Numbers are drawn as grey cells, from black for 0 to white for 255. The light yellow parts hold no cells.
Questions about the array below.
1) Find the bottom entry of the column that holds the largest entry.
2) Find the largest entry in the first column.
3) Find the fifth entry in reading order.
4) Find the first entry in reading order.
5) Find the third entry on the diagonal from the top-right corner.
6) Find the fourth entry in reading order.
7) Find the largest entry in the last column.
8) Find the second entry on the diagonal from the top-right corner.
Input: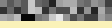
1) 231
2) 171
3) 200
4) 131
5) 63
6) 89
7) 131
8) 171

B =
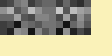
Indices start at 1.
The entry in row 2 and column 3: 87
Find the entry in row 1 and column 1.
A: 61
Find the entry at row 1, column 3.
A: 116
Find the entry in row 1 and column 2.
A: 73
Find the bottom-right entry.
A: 46
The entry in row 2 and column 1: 145
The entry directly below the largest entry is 73
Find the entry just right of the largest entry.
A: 87
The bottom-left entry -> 61
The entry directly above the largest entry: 61
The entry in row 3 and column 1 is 103
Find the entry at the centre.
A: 132
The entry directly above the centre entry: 116
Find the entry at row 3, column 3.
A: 161
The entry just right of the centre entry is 116

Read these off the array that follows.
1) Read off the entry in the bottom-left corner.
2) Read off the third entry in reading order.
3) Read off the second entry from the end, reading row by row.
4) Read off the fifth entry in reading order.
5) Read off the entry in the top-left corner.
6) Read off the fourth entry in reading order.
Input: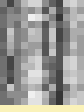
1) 112
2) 128
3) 212
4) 212
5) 128
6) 184

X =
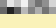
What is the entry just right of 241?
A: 158
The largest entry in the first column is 143
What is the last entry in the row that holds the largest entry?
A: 213
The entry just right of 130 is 173
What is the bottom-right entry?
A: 158

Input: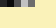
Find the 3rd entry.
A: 81
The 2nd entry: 10
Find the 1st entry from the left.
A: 38

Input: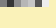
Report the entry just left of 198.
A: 182
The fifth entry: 198

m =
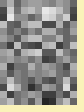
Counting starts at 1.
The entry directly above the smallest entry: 63
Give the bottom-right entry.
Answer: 101
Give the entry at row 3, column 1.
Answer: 63
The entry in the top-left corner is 130
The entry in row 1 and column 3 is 101
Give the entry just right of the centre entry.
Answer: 89
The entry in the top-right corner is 101
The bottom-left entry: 159
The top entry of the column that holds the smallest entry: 143
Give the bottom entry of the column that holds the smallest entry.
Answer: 36
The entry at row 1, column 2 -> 175
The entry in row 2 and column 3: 114
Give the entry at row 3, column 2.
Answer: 231
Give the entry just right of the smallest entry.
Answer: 49
